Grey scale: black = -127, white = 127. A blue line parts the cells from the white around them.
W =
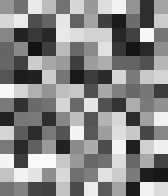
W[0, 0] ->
21
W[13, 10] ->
112
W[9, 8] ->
94
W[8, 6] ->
-43
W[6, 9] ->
-23
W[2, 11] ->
-10
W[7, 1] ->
-77
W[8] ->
[-93, -8, -6, -82, 8, 62, -43, 51, 87, -84, 32, 113]
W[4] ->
[-26, -63, 77, 40, 26, -65, 29, 45, -26, -28, -46, 55]
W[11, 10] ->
43
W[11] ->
[117, -66, 121, 121, 71, 24, -24, -15, 91, -24, 43, -61]
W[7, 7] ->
-46
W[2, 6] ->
82
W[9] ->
[85, -35, -84, -7, -44, 117, -39, 30, 94, 72, -57, 6]
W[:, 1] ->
[-15, 106, -92, 8, -63, -99, 84, -77, -8, -35, -86, -66, 114, 3]
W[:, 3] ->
[60, -27, -87, -65, 40, 76, 20, -13, -82, -7, 26, 121, 13, -62]
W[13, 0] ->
-12
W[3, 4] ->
58
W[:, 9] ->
[18, -19, -63, -106, -28, -5, -23, 45, -84, 72, -96, -24, -4, -101]
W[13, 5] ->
-53
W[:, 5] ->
[87, -29, 93, -22, -65, -103, 71, -22, 62, 117, 12, 24, -15, -53]
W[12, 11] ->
-104
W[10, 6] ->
44
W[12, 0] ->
67
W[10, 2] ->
-30
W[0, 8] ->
115
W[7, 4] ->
85

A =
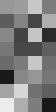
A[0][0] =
24
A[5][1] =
7
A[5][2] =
22
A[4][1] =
-4
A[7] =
[108, 46, -2, -103]
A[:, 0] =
[24, -34, 8, -8, -21, -102, 35, 108]
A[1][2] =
-58

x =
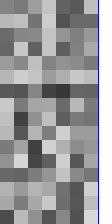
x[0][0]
4
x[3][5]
1
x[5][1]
77
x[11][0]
18
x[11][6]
38
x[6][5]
-26
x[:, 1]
[-5, 63, 6, 71, 9, 77, -43, -5, -62, -40, 34, 85, -27, 26, -2, 58]
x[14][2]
40
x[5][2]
68
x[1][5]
-21
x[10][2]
-63
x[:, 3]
[67, 77, 67, 68, 3, 28, -61, 39, 63, -1, 81, -31, 21, 41, 72, -43]
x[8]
[63, -62, 17, 63, -32, -5, -11]
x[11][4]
79
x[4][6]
-5
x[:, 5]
[-38, -21, 0, 1, 12, 72, -26, 56, -5, 28, 13, -40, 10, -42, -41, -46]
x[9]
[56, -40, 52, -1, 79, 28, 28]
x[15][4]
8
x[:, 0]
[4, 56, -20, -25, 28, 54, -38, 74, 63, 56, -4, 18, -23, 50, 40, -51]
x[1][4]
-44
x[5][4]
46
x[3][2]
-30
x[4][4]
18
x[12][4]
66
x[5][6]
61
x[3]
[-25, 71, -30, 68, -33, 1, 41]
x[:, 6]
[62, -21, 24, 41, -5, 61, -27, -4, -11, 28, 22, 38, -9, 79, 61, 88]
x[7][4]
-21

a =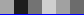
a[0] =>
38
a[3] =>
79

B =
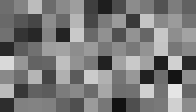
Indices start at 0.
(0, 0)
-17
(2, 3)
4
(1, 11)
9
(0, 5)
30
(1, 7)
-4
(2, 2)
-88
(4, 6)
-6
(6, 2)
-30
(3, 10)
19
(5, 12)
-107
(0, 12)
-2
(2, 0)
-14
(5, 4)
48
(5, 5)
-36
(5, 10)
-95
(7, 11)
-6
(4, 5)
18
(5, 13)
15
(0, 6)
-64
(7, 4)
-27
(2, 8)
-47
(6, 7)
39
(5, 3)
-58
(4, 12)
81
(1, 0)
-22
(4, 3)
-25
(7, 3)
0
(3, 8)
12
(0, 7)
-97
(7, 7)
-8
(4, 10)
34

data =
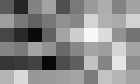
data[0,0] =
-37
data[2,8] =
18
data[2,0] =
-57
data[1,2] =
-29
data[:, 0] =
[-37, 30, -57, 4, -73, 53]
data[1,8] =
42
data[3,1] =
-5
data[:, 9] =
[34, 82, -12, 36, 13, 36]
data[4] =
[-73, -70, -60, -119, -51, -32, 66, 4, 101, 13]
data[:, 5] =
[-6, 6, 77, 7, -32, 36]
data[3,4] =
-22
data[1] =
[30, -7, -29, -8, 17, 6, 84, 48, 42, 82]
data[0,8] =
2
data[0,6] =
26
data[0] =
[-37, -90, 3, 35, -47, -6, 26, 45, 2, 34]

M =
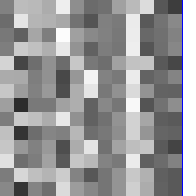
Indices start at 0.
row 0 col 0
1
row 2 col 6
9
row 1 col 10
-38
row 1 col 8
-5
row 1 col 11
-12
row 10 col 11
-37
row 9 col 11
-26
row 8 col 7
-14
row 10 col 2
1
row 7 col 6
-30
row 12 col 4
76
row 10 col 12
-59
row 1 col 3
49
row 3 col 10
-42
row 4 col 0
84
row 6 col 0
71
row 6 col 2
1
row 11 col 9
107
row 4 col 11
-38
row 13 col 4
91
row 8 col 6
-30
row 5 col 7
2
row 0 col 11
-40
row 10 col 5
44
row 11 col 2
-2
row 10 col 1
24
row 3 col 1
75
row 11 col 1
-17
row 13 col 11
-29
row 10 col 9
62
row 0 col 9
58
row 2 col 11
-15
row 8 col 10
38
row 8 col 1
73
